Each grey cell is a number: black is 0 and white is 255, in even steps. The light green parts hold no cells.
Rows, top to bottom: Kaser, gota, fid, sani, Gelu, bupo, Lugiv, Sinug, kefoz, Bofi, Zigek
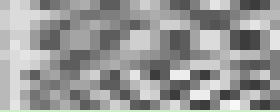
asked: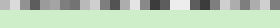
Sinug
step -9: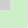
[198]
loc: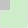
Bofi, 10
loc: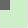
gota, 22
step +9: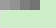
[164 155 135 124]
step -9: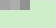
[155 164 137]

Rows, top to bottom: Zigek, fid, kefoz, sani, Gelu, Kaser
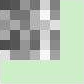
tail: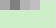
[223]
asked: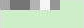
fid
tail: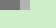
[246 148]
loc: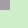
Kaser, 5

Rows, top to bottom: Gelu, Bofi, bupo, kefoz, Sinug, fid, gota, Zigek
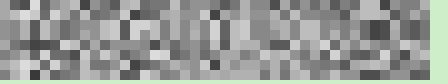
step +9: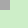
[177]
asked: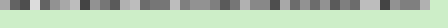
Gelu
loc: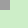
gota, 18

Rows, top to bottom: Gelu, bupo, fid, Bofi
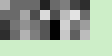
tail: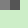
[  2 200  95 188]
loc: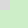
bupo, 4
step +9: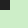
[42]
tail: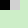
[117 157]
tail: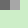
[ 76 218  76 188 227 106]
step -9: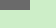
[97 97 97]
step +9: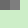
[115 135]

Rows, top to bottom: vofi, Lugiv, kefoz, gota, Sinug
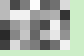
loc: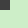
Sinug, 0
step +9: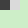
[ 72 227]
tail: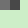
[241 124]
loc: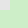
gota, 5
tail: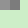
[ 72 112 241]
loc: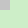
gota, 2
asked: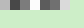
vofi

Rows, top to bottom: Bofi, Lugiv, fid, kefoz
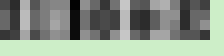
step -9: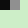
[  3 135]
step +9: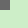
[113]
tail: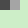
[165 114  85  85  54]
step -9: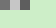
[105 189  85]
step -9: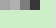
[156 167 116  45]
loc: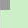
Lugiv, 5

